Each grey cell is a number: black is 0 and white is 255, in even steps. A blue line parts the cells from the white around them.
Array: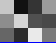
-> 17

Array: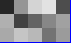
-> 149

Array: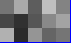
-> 170

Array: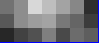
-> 141

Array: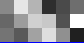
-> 230

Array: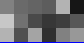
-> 106

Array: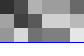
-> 76
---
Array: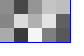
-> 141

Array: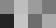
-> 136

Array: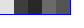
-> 226

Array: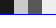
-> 25

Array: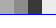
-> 172

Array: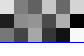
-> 225

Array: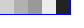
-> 209

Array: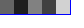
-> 100

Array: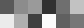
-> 89

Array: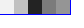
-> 242
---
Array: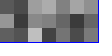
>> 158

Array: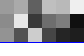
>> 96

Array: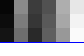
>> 60

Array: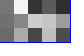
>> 53

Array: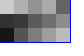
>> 146

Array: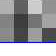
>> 205

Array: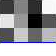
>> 44
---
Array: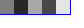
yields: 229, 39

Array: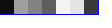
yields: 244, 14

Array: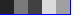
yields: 219, 36

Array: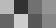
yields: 205, 50

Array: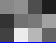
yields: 236, 29

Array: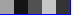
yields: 198, 20
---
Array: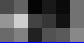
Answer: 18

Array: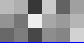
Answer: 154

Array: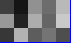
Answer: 101

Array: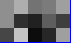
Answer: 94

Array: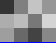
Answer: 120

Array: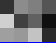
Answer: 97

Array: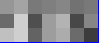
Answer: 72

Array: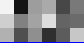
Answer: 100

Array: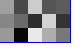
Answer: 211

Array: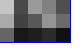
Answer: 148
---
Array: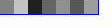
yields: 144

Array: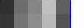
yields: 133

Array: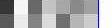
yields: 167

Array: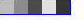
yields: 75

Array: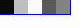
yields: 249

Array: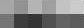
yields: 159

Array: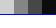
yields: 133

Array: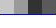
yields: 154

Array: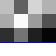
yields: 96
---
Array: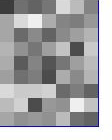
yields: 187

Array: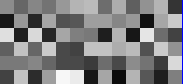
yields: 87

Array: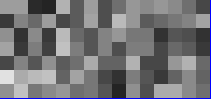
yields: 171

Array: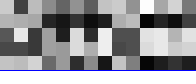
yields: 30

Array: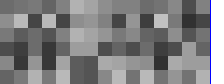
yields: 149

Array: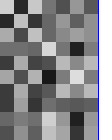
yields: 165
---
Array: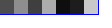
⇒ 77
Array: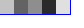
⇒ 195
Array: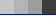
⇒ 198
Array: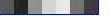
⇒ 87
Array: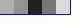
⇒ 175
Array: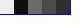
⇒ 237
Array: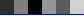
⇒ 46
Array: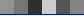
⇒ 145
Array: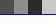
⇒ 79
